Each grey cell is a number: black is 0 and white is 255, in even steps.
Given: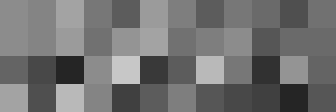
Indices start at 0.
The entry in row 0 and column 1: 132
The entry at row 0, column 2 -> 163
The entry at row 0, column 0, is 140
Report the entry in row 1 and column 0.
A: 140
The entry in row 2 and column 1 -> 72
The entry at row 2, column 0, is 100
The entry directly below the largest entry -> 64
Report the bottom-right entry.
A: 86
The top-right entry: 113
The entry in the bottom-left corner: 163

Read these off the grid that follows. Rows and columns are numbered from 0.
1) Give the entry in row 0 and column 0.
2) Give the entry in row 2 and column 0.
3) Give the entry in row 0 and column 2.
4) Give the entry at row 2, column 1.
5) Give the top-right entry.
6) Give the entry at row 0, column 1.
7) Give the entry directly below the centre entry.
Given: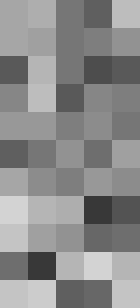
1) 166
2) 89
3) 118
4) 181
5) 189
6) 174
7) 126

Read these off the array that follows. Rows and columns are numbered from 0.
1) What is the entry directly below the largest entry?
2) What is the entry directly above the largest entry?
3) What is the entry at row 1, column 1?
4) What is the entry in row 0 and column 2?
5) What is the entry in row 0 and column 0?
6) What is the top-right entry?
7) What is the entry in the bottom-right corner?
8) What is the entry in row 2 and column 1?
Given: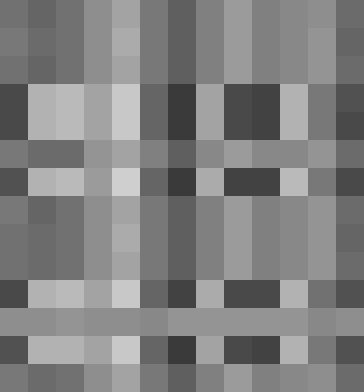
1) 163
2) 163
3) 107
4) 113
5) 113
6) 107
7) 107
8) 101

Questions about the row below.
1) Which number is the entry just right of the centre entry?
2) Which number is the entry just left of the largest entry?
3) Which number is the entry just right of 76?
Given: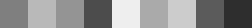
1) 170
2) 76
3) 238

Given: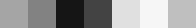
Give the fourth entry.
67
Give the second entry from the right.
246
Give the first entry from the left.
165

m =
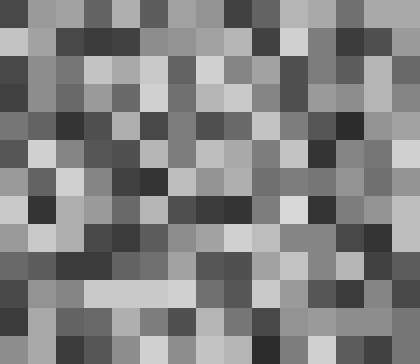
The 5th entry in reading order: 175
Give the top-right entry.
169
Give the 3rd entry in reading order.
162
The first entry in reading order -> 72
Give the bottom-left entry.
141
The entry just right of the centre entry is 175
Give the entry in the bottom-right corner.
118
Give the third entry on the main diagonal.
118
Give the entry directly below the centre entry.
59
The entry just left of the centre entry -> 189
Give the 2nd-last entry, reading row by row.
65
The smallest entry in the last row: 44
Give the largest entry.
215
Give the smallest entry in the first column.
59
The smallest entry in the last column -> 72
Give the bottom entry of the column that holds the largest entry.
125
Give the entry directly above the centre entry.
189
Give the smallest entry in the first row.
65
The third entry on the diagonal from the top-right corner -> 93
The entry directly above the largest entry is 125
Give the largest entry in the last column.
208

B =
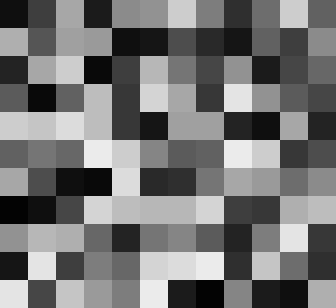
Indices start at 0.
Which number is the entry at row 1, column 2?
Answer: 160
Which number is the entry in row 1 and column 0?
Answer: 175
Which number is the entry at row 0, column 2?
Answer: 167
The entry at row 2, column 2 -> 205
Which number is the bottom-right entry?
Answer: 175
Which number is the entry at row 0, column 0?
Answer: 15
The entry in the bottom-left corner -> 228
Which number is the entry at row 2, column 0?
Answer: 35
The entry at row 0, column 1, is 62
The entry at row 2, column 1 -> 167
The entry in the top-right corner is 97
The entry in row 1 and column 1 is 85
